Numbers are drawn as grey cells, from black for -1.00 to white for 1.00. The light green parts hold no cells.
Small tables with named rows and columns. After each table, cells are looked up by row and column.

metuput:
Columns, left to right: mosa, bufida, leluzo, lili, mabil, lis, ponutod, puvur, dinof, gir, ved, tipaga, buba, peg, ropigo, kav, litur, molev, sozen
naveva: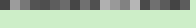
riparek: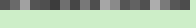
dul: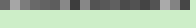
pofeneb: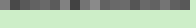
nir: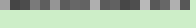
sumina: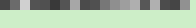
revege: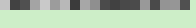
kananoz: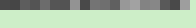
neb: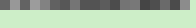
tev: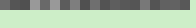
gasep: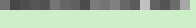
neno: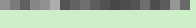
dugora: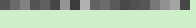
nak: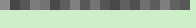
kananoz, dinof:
-0.43
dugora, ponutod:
0.16
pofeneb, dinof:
-0.09
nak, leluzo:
-0.32
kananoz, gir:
-0.09
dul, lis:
-0.27
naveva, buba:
0.02
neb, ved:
-0.28
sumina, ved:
-0.07
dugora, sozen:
-0.45
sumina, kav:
0.38

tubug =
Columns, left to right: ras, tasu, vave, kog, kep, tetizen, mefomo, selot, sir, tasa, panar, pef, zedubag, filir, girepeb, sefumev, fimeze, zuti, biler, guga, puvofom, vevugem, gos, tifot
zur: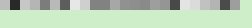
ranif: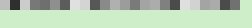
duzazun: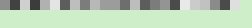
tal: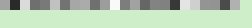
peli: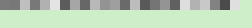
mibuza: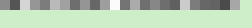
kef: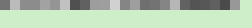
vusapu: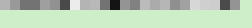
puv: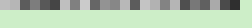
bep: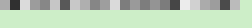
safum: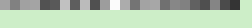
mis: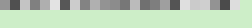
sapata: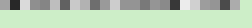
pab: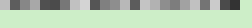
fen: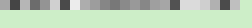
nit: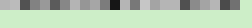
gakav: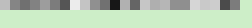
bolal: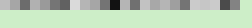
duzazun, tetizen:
0.79
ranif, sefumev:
0.35
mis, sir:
0.03
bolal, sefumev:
0.32
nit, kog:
0.02
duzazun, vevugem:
0.09
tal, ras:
0.28
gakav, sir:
0.54
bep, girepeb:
-0.02
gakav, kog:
0.02
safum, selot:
-0.26
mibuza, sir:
0.17
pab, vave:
0.06
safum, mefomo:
0.51
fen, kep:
0.16
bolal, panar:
-0.09

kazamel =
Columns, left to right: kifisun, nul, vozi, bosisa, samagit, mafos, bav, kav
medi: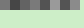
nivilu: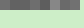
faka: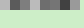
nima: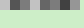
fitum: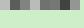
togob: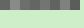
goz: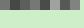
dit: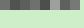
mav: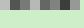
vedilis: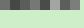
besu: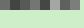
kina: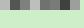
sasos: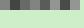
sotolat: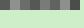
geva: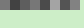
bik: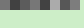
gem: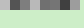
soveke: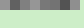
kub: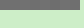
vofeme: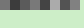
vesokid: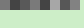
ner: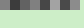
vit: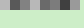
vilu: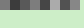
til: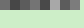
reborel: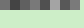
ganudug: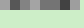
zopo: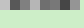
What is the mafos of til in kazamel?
0.32
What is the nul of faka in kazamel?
-0.29
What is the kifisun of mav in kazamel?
0.49
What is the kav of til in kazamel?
-0.03
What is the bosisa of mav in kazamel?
0.44
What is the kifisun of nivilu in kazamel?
-0.13
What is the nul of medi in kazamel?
-0.45
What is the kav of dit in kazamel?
-0.06
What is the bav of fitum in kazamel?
-0.48
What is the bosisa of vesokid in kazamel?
-0.04
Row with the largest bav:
sotolat

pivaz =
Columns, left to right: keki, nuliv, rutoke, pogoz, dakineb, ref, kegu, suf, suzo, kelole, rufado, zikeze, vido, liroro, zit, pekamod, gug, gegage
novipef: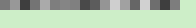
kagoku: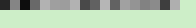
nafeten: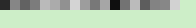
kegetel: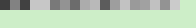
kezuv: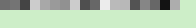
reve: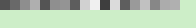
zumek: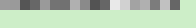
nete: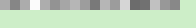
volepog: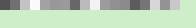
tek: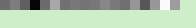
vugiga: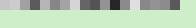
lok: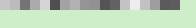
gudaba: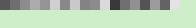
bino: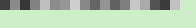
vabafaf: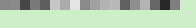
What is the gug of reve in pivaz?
0.35
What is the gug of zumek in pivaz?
0.51
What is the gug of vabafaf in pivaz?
-0.70
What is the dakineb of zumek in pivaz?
0.21
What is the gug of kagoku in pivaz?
-0.51
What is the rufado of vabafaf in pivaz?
0.40
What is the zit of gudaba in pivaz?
-0.34
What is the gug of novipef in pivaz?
-0.51

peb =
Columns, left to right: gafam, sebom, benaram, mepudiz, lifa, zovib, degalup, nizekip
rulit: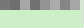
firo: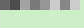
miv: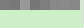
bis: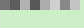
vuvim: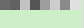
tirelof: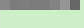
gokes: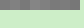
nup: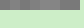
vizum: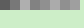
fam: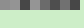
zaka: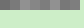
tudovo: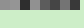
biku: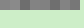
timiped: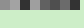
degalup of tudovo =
-0.09
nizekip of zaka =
-0.01
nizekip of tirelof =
-0.19
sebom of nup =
0.02
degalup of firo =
0.05
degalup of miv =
0.09
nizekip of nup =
-0.05
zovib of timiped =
-0.38
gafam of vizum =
-0.27
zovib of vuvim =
0.61
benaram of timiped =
-0.61
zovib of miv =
0.07
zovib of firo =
0.59
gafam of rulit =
-0.07
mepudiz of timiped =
0.25
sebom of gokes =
0.01
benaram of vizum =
0.37
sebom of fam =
0.16

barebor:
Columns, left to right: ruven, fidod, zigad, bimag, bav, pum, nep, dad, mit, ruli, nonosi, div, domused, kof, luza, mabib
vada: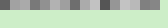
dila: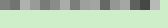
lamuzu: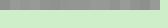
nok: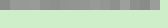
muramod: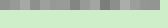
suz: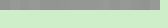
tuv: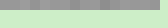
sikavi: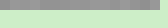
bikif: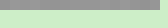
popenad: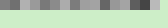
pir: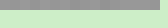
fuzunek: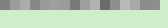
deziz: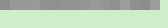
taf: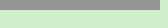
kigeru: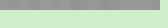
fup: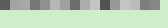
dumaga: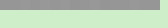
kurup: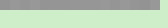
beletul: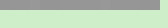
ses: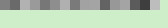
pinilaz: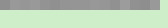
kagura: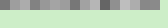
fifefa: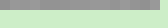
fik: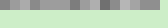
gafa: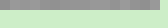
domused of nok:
0.24
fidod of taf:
0.18
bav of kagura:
0.19
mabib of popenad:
0.46
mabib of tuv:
0.18
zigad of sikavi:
0.18
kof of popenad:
-0.26
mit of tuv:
0.19

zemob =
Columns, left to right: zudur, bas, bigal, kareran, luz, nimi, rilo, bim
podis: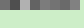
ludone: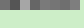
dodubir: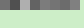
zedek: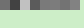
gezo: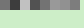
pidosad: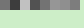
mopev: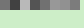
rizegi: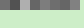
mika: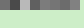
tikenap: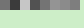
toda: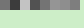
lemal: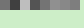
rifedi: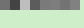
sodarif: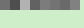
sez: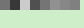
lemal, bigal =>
0.49
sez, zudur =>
-0.10
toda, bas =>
-0.53
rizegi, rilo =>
-0.20
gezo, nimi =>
0.20
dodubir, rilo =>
-0.15
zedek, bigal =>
0.51
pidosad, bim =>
-0.02
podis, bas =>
-0.38
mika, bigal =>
0.45
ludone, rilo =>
-0.13
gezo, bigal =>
0.51

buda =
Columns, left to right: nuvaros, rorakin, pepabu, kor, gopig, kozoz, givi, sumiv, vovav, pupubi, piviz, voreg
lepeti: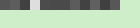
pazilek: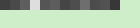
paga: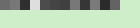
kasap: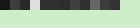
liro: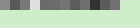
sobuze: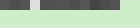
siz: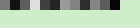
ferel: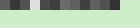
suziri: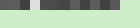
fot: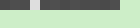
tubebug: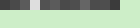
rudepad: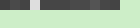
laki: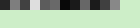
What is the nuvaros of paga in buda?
-0.16
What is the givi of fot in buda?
-0.42
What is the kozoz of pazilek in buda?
-0.27
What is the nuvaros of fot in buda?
-0.43
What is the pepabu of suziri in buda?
-0.49
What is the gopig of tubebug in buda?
-0.36
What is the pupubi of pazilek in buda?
-0.40
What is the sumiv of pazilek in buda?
-0.39
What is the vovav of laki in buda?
-0.19
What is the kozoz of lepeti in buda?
-0.42
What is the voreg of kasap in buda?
-0.61
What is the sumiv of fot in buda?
-0.39
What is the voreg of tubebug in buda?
-0.54
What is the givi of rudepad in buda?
-0.46
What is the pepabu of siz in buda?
-0.26

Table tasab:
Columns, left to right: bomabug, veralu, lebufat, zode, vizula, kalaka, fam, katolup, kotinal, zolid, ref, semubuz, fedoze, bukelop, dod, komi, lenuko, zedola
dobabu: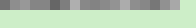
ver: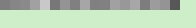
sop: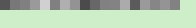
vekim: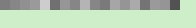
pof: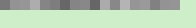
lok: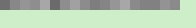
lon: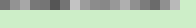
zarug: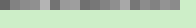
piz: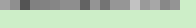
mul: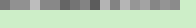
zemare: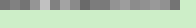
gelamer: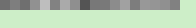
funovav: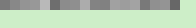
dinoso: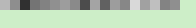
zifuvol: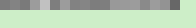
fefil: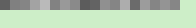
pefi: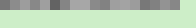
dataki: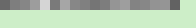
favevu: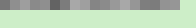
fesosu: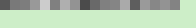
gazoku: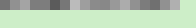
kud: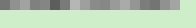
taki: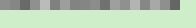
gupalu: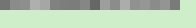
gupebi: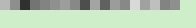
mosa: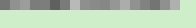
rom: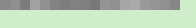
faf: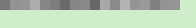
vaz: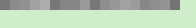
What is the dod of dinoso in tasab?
0.26
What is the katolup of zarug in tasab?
0.24
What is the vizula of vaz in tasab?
0.36
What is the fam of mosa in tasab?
-0.04
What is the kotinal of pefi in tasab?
0.31
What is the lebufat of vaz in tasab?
0.14
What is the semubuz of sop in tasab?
0.03
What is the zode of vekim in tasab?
0.21
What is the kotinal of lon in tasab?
0.22
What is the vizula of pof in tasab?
0.04
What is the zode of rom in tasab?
0.26

